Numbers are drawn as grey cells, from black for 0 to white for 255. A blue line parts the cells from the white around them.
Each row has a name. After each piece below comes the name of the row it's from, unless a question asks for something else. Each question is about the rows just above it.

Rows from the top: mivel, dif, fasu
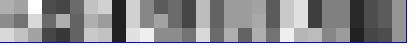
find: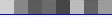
mivel
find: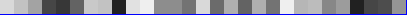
fasu
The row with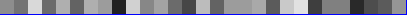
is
dif
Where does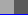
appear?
dif
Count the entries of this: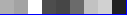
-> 9
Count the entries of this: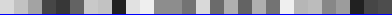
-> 28
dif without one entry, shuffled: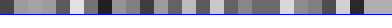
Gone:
[169]

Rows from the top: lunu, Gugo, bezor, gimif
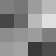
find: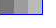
lunu
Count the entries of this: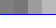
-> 4
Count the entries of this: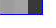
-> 3
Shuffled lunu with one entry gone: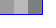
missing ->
[119]
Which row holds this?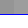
bezor
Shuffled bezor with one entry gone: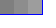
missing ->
[149]

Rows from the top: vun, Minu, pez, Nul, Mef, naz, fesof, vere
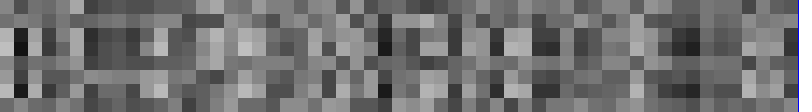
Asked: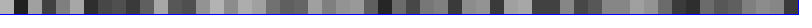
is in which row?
pez
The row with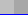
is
Nul
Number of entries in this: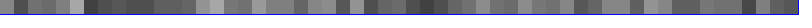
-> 57

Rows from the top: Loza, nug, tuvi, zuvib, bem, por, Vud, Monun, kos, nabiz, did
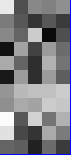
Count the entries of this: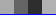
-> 4
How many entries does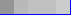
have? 5

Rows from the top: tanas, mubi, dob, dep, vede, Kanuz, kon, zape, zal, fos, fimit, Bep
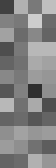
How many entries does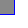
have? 1
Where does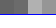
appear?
Bep
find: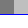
tanas
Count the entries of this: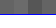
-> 4

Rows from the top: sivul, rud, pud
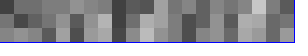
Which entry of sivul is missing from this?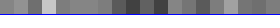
[84]
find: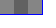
sivul
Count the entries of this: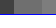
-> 4
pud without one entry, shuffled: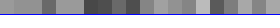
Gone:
[139]

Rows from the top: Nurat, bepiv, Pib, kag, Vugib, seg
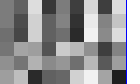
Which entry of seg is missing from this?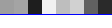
[103]
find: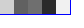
Pib

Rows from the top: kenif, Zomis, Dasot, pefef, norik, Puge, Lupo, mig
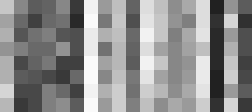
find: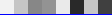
norik
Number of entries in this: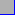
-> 1
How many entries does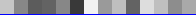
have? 14

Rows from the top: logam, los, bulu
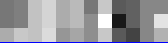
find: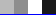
los
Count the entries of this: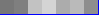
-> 7
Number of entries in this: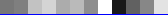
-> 12
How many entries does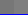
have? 2
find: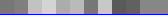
logam
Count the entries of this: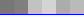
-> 6

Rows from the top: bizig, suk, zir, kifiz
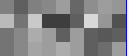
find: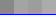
kifiz
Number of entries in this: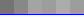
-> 6
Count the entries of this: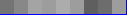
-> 9
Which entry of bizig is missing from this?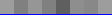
[103]
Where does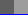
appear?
zir
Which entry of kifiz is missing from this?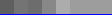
[164]

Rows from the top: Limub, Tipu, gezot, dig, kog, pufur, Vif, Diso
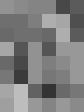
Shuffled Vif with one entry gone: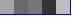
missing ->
[98]
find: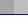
Vif
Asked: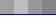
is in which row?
Diso
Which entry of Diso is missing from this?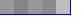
[159]
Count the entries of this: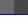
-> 2

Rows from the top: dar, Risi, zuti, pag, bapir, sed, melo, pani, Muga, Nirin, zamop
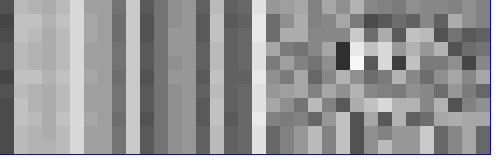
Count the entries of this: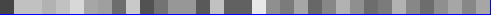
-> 35
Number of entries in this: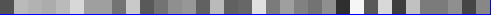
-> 35
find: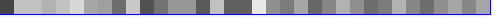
sed
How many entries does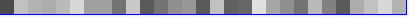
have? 29

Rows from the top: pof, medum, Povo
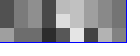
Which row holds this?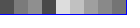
medum
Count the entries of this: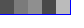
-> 5

